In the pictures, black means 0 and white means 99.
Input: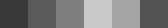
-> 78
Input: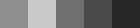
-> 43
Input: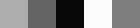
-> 3
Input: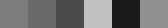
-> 75
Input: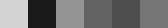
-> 38
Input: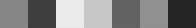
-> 38
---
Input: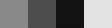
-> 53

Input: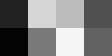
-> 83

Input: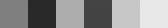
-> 77

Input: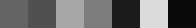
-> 65

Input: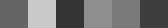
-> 55

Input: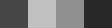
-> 56

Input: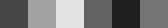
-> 63

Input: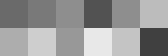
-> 80
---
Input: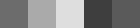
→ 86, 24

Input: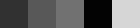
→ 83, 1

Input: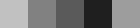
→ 75, 12

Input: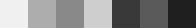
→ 93, 12

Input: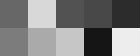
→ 92, 8

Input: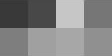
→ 77, 22

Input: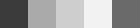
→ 94, 23
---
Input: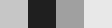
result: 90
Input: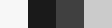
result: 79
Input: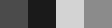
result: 54
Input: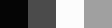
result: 62
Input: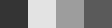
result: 35
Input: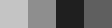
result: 37
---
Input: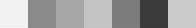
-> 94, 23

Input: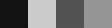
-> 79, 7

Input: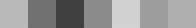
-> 81, 25

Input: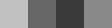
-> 75, 22

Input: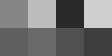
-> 80, 16

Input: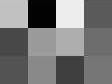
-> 92, 1

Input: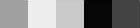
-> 92, 2

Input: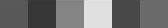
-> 87, 21
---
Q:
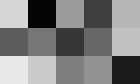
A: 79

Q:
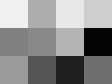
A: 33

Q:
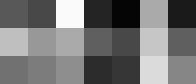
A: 48

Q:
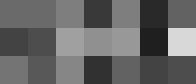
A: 34

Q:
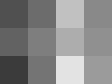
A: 45

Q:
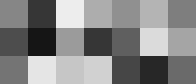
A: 89

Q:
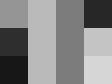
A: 72
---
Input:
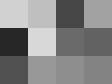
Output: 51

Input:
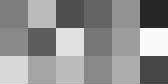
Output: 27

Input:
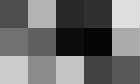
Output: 34

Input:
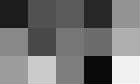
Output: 93

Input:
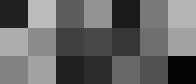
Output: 2

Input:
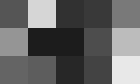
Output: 90
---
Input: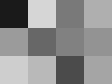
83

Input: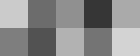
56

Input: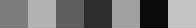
62

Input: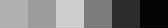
48

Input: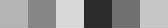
17

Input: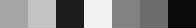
50

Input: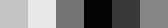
2

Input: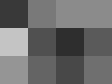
47
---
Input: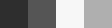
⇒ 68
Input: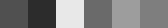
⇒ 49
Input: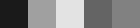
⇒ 50
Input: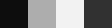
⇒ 19
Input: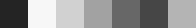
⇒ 70
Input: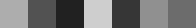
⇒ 42
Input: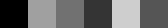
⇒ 33
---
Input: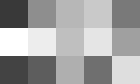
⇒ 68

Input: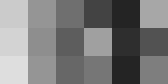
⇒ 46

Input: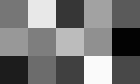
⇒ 25

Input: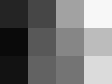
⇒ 38

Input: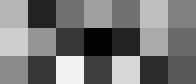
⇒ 84

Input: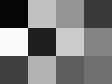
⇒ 69

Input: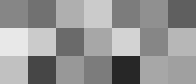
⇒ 15

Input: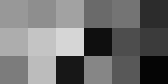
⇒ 52
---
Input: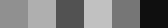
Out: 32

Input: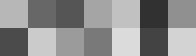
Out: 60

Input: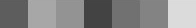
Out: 57

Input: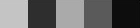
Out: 66

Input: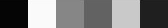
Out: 52

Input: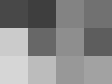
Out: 59

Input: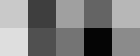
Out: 45

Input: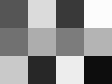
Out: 92
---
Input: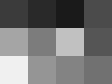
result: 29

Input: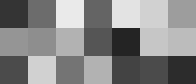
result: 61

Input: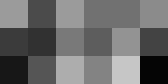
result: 54

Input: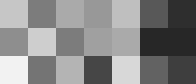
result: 18

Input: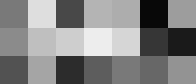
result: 61

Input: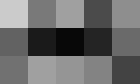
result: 55

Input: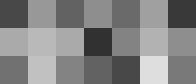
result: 22

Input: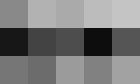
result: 76
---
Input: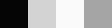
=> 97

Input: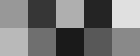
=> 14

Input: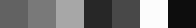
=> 98

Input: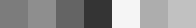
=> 67

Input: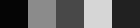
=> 83

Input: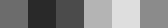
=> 86

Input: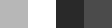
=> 16

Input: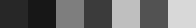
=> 32

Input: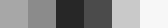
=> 78
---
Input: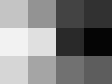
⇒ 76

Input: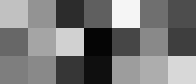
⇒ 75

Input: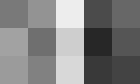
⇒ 47

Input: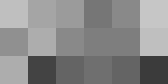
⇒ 74

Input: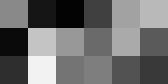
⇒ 53

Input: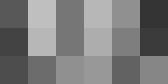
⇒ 34

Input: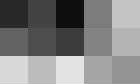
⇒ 16

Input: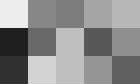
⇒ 92

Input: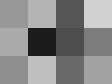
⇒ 59
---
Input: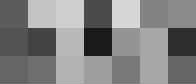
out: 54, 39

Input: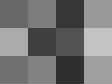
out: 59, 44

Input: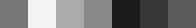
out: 36, 46

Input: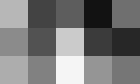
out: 43, 67

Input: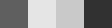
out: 19, 37

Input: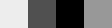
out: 59, 92
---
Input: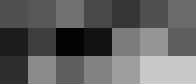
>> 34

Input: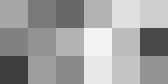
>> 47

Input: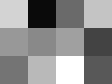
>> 4

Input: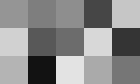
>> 49

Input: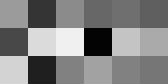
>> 20

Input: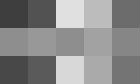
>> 32

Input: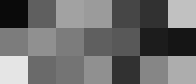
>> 37

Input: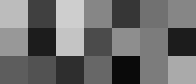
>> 25
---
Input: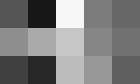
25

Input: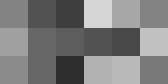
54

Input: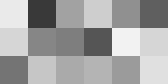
45

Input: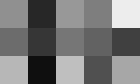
71

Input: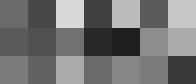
48

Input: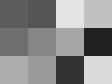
67

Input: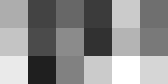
91

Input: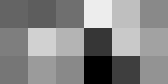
46

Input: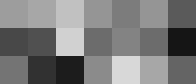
45

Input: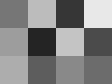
67
